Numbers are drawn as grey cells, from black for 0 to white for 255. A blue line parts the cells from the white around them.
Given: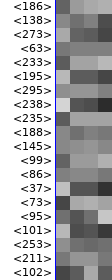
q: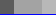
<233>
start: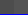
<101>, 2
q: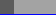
<235>
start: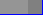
<295>, 2
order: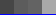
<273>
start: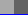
<273>, 1
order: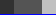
<37>

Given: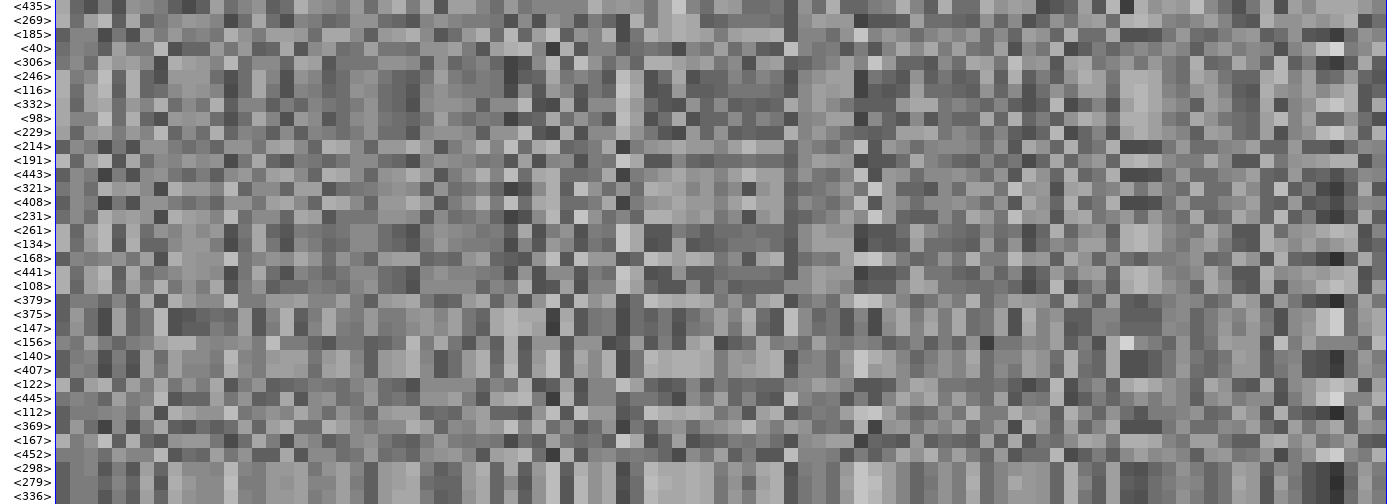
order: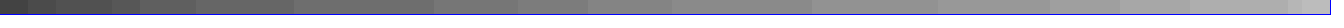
<443>
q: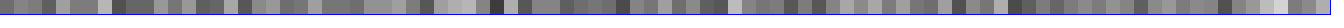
<40>
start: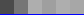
<185>, 41
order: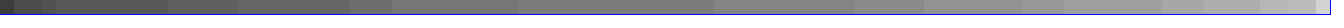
<445>
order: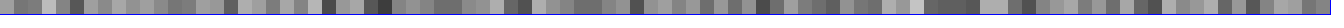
<185>
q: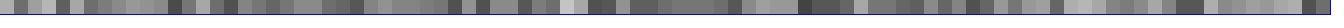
<441>

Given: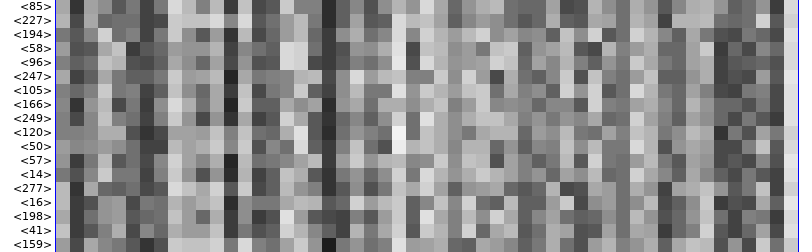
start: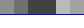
<50>, 5
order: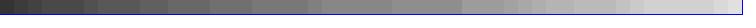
<194>

